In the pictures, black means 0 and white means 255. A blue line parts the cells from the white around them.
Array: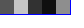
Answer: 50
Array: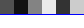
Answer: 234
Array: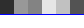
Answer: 230
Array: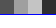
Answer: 159
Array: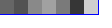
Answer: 122
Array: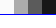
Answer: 172
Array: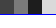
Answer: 122
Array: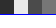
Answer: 233
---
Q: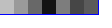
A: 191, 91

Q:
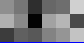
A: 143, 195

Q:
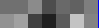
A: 112, 132

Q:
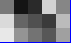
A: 121, 160

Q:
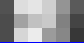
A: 82, 55

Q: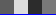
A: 93, 121

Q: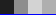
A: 31, 175

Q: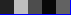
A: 34, 98

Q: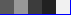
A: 90, 241
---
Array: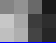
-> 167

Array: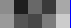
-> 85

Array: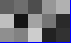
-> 20

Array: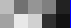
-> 232

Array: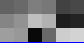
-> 146

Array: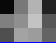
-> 143

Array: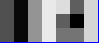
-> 9

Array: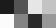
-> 132

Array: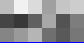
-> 56
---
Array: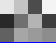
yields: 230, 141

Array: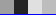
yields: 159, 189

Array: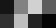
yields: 21, 5

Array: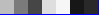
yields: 189, 41

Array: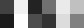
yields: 65, 128

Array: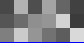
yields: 72, 217

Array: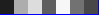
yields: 30, 72
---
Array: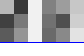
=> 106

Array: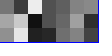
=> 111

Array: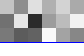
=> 249

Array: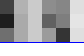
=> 155

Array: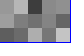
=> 174

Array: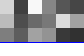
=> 147

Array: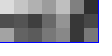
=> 136

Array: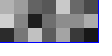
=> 164
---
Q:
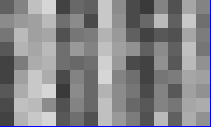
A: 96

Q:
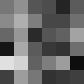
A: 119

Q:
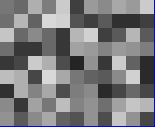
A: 119

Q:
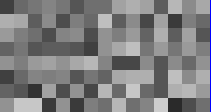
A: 64

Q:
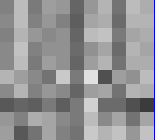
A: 129
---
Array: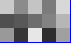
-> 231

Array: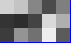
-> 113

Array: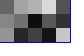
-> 66

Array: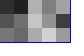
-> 170

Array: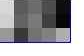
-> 114

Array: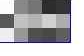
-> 79
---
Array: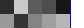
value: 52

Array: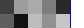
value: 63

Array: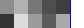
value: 78

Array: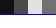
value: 114

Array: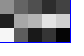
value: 31

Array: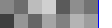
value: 102

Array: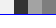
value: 163

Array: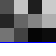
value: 30

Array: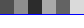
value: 99

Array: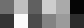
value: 52
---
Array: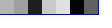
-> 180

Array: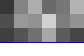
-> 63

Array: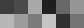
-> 183

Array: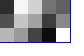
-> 182

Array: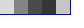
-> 218

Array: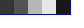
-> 54

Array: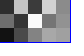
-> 18

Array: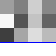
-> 62
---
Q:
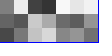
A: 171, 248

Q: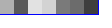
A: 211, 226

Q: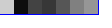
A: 55, 206

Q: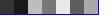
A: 119, 232

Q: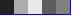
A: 232, 232

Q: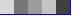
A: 156, 216

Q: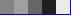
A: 103, 235
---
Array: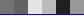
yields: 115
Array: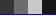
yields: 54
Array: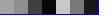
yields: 164
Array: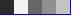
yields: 42
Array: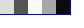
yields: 220
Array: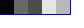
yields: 4
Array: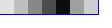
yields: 226
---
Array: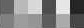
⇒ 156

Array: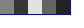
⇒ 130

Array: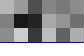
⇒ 204

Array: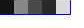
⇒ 20

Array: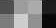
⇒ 31

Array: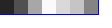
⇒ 167

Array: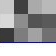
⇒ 90
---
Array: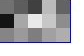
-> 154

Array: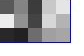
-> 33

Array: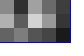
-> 125

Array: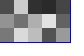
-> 218

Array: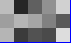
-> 59

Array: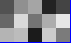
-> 188

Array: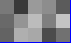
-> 175
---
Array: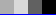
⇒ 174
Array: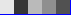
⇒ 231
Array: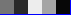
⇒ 117
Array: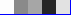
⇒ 253
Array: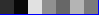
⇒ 45
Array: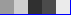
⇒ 155
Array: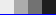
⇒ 237
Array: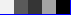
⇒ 242
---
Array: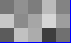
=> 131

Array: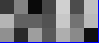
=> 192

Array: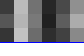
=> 144

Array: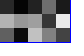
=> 26

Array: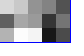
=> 82

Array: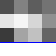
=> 115
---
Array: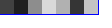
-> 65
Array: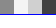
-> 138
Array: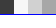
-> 60
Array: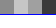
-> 139
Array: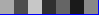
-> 170
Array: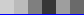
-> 207
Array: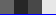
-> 100
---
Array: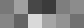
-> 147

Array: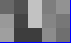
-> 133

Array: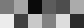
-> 221

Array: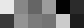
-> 203

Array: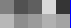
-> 177

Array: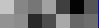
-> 103

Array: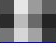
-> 105
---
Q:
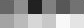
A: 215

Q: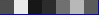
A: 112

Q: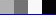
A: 115

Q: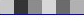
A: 177

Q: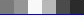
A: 149

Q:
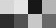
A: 200

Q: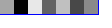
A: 166

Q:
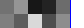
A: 141

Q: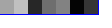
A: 130
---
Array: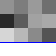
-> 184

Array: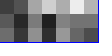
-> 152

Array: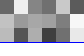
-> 63

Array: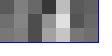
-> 197

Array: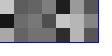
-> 45

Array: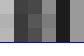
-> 131

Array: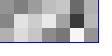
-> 119

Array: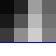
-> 142

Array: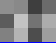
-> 180
